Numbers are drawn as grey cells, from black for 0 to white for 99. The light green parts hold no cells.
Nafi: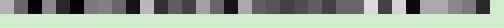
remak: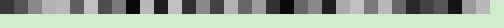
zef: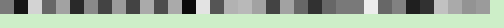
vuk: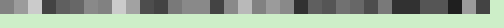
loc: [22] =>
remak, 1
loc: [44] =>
vuk, 25
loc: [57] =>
zef, 34

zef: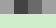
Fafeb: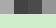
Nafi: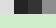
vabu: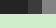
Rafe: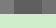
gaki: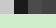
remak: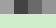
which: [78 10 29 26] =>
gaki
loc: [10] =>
gaki, 2
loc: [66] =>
Fafeb, 1
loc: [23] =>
vabu, 3
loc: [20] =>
Nafi, 3
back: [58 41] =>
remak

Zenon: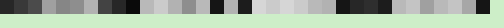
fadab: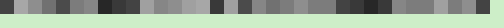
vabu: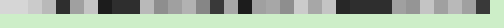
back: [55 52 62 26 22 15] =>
fadab
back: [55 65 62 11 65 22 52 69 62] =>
vabu
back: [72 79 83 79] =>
Zenon
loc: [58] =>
vabu, 30

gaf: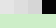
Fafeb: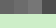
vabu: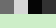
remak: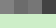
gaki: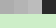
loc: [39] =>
Fafeb, 1
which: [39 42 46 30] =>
Fafeb
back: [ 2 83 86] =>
gaf
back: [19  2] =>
vabu
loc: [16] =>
gaki, 4
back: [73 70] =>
gaki

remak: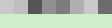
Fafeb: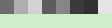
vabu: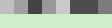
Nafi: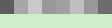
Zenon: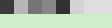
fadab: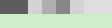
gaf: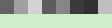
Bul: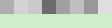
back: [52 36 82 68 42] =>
Fafeb
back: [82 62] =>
gaf
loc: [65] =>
Nafi, 2
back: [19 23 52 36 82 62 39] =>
gaf
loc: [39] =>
gaf, 1

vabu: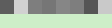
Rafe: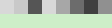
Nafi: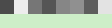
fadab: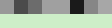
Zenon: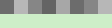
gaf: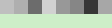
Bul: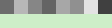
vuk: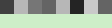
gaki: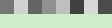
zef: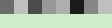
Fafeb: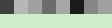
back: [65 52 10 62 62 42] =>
fadab
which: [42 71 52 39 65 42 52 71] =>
Zenon

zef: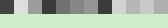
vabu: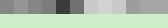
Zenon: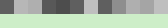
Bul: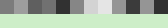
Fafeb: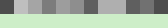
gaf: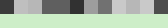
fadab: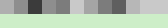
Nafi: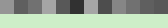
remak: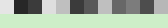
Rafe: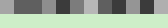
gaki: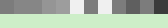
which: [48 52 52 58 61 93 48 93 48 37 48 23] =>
gaki
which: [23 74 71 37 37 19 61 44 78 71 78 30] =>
gaf
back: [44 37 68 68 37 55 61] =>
Fafeb
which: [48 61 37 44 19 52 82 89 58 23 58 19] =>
Bul
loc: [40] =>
remak, 9
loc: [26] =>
zef, 1

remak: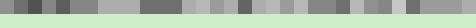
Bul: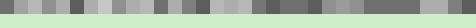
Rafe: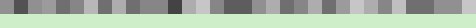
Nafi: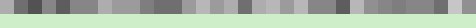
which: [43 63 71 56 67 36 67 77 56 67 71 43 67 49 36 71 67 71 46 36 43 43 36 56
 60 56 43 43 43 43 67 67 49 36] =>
Bul
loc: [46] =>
Bul, 19
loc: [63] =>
Bul, 2
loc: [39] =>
remak, 18
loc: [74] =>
Rafe, 29
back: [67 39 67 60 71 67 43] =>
remak
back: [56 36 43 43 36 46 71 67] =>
Bul

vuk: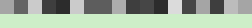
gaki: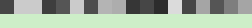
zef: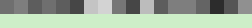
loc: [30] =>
gaki, 7
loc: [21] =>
gaki, 10
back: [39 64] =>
vuk
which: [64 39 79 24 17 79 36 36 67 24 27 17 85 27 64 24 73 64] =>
vuk
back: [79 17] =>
vuk
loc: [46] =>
zef, 9
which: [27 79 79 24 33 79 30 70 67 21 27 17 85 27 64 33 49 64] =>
gaki

